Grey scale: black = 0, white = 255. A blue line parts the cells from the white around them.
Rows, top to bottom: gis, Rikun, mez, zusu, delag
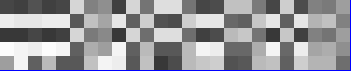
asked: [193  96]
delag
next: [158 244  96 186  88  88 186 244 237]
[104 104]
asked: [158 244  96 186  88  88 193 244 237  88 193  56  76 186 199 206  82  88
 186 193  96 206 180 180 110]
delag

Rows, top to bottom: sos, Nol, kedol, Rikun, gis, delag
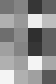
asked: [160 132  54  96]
Rikun
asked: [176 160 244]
gis

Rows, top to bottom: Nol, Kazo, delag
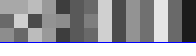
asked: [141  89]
Kazo
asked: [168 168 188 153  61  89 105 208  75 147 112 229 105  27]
Nol
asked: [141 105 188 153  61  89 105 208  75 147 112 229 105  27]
delag
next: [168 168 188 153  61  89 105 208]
[ 75 147]

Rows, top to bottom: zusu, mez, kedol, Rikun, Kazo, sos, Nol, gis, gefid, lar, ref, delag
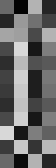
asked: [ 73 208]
gefid
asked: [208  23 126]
gefid
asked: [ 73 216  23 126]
Rikun

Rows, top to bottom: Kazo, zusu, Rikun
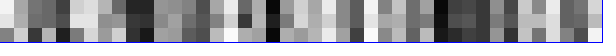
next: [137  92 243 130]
[195 110]
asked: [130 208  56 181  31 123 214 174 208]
zusu
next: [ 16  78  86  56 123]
[ 86 187]
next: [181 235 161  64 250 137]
[187  98]
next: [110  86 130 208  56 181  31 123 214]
[174 208]

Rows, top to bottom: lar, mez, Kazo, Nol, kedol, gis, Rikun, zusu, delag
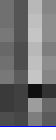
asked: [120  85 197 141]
Kazo
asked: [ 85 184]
lar
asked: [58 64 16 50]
Rikun
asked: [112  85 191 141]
mez
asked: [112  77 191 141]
kedol

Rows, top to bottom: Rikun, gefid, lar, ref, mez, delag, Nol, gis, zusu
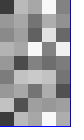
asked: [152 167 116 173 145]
gefid
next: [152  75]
[130 110]
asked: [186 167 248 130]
Rikun
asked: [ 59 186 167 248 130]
Rikun

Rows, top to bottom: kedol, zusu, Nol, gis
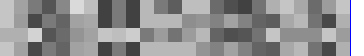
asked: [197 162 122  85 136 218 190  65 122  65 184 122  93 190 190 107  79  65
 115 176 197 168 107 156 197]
kedol
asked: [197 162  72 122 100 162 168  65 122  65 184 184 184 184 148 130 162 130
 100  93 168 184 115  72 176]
gis
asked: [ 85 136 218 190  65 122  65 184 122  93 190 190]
kedol
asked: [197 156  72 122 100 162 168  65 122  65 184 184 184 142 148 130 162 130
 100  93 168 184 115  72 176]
zusu
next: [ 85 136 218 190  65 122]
[ 65 184]

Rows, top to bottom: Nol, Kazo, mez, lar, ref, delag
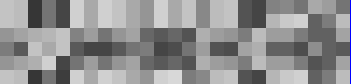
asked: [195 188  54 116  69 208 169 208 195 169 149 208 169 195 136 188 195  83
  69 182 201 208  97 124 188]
Kazo
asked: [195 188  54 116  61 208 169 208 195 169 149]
delag

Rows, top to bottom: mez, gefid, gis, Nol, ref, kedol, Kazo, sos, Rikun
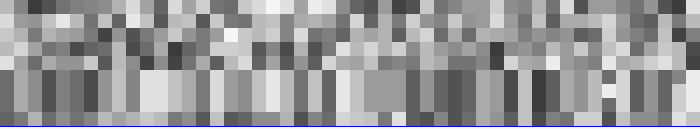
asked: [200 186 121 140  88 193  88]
Rikun
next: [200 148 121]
[155 245]
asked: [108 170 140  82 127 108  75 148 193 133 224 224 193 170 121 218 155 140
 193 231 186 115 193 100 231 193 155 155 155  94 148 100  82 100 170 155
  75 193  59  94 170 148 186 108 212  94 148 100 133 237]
kedol
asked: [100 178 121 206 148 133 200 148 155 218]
gefid

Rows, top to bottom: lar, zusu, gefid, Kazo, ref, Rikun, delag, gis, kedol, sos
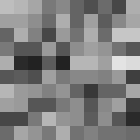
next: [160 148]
[114  86]
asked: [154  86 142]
Kazo
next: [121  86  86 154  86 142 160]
[148 114]

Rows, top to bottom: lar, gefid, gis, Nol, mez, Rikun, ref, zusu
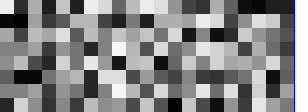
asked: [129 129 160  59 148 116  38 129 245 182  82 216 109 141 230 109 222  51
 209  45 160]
ref
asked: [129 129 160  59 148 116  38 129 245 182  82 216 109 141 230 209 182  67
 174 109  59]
Nol
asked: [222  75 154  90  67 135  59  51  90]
Rikun

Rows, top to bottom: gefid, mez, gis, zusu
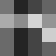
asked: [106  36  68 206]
gis
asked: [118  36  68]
gefid
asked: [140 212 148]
mez
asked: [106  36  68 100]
zusu
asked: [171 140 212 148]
mez

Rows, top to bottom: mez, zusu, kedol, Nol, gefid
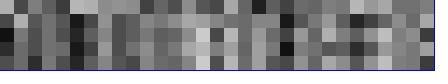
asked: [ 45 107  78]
Nol
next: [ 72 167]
[101  32]
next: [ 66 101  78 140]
[86 72]

